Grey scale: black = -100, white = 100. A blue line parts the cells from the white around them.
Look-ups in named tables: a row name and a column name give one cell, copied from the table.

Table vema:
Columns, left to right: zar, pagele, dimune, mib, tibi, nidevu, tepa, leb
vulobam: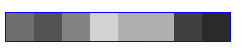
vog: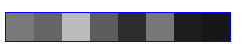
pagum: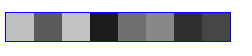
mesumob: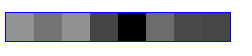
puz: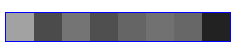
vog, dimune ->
47
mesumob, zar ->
15
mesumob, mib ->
-46
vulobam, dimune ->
3
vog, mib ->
-27
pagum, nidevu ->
7
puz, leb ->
-73
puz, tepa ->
-19
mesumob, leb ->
-45
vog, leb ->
-82
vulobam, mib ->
65
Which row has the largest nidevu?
vulobam

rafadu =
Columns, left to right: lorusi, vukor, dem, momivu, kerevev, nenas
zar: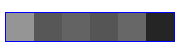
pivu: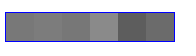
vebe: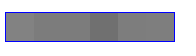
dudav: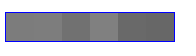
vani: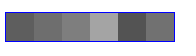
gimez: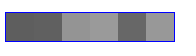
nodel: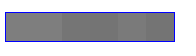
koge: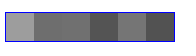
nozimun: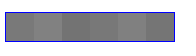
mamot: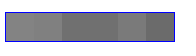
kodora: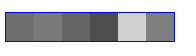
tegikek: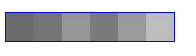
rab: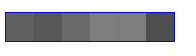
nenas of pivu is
-16
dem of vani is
-1
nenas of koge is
-36
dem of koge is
-12
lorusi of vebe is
2
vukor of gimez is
-25
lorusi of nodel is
-1
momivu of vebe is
-12
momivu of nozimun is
-6
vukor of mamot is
0
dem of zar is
-22
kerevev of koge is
-8
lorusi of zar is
17
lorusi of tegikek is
-16
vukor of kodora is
-5

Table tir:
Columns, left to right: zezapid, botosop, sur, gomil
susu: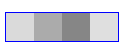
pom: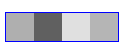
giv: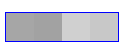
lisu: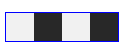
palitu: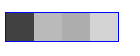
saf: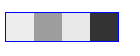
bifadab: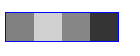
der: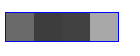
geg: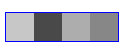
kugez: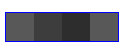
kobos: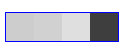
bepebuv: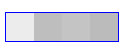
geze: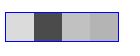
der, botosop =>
-52
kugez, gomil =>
-31
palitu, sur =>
36
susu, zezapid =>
71
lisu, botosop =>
-69
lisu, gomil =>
-69
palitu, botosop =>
46
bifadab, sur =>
5
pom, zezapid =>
37
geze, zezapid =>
72

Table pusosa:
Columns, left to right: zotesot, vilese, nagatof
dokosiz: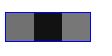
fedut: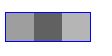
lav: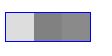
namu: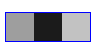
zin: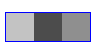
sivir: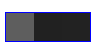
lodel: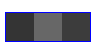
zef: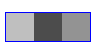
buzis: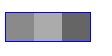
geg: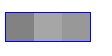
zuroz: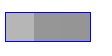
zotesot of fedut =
24
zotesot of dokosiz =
-11
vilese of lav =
1
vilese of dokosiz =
-86
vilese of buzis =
34
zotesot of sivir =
-26
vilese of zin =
-40
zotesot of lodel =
-59
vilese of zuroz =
18
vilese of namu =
-79

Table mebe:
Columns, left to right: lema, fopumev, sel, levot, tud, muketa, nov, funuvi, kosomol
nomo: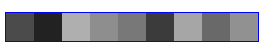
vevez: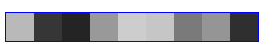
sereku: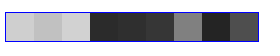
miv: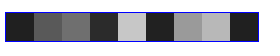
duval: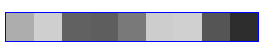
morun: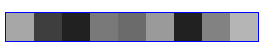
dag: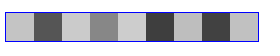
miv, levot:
-66
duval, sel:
-24
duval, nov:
63
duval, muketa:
61
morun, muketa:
21
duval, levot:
-26
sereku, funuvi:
-72
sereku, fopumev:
51
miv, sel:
-13
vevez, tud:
61
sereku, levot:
-66
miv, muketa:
-74
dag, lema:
54
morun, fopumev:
-51
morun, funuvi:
2
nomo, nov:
30
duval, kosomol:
-65
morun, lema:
31
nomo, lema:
-41

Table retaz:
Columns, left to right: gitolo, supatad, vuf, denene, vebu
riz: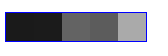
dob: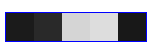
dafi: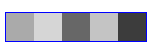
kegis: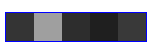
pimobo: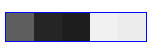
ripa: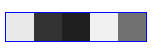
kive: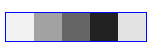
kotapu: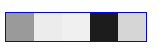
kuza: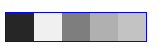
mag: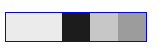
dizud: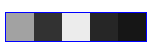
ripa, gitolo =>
83
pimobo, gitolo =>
-26
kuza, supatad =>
88
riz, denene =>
-28
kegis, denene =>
-76
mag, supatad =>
84
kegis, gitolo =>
-59
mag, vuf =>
-78
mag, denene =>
56
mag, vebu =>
22
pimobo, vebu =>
85
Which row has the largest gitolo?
kive

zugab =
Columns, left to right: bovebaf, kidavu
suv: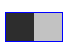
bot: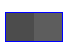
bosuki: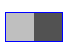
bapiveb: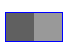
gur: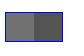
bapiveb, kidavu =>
20
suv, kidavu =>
52
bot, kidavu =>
-27
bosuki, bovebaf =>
50
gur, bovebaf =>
-11
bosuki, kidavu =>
-36
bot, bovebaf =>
-40
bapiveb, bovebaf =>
-25
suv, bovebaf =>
-65
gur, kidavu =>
-34

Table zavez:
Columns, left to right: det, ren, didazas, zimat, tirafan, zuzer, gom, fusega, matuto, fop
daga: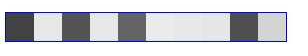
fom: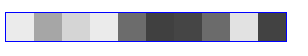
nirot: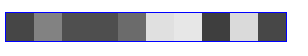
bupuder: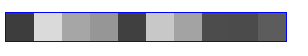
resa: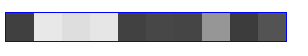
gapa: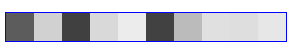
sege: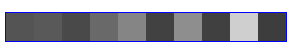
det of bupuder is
-52
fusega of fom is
-16
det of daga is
-48
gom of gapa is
47
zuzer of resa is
-44
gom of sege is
11
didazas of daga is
-35
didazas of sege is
-43
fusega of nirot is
-51
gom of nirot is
81
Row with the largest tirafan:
gapa

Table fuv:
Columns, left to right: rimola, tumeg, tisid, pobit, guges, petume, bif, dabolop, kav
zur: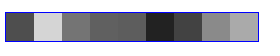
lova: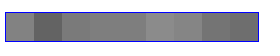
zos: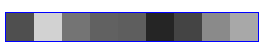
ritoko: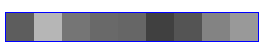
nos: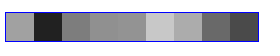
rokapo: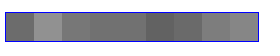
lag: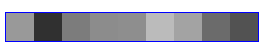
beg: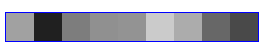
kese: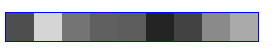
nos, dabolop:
-18
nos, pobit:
13
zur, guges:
-27
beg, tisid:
-2
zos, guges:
-26
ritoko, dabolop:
3
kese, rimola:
-39
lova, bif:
4
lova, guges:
-1

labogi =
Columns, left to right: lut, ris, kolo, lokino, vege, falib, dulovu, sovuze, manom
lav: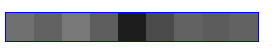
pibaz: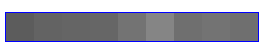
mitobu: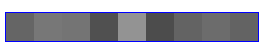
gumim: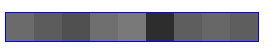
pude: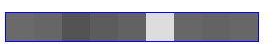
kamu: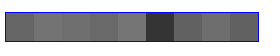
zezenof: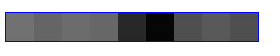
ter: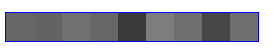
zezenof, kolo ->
-15
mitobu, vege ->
15
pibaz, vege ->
-10
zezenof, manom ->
-38
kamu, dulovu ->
-24
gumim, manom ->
-26
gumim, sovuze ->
-19
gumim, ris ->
-28
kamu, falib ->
-59
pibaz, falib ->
4
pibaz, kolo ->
-21
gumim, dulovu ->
-26

